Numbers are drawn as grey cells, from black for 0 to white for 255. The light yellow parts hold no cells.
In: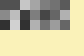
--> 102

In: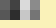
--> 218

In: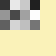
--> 161

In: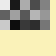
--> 181

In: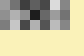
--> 156

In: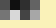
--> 47
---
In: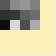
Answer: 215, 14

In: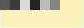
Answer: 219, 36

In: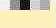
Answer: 240, 25

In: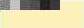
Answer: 194, 34

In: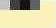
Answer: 196, 20

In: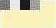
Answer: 233, 28

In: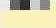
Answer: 235, 48

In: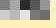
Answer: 229, 42

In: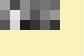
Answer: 227, 29

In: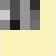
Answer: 203, 25
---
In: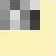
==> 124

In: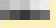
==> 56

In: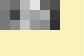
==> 174

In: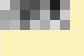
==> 70

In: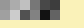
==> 81

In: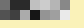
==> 171
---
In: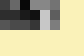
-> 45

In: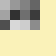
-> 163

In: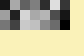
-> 159

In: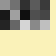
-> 24

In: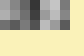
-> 175

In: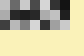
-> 172

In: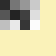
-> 86
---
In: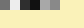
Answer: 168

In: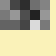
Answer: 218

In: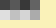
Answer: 213

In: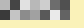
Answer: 234

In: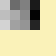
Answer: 149

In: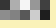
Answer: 205

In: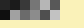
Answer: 79

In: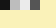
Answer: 235

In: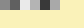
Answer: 57
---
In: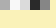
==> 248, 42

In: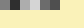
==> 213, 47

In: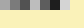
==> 212, 30

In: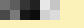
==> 231, 12

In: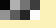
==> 251, 5

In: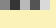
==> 217, 53

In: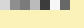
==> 246, 60

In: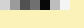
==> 244, 8

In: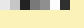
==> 252, 35

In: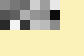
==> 243, 12
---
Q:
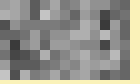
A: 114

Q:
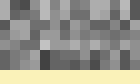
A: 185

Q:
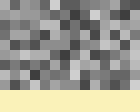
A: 92

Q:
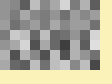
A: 178

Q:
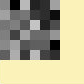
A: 45

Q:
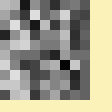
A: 121

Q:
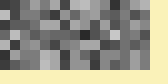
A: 158

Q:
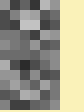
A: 183
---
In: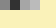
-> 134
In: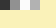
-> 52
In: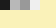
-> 27
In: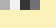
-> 176
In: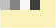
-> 191
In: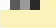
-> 252
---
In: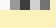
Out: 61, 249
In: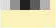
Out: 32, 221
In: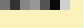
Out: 152, 208
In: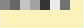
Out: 163, 235
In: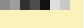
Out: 76, 222
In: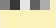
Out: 229, 229
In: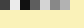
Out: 94, 235
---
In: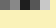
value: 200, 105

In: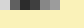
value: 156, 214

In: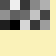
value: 176, 30

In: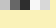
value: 216, 195

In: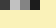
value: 28, 59

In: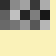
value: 172, 105

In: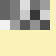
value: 157, 241

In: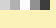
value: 60, 211
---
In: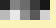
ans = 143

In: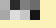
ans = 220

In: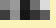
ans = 21

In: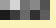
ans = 105

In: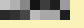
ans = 167

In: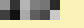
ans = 95

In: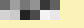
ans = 75

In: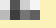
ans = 62

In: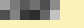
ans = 45

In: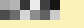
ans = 140
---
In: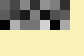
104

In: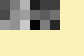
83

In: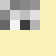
202

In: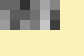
102

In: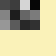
73

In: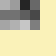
177
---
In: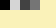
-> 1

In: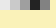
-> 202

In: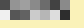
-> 203

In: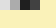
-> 223

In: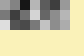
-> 121

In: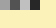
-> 161

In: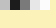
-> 28

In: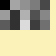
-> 49

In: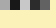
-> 24
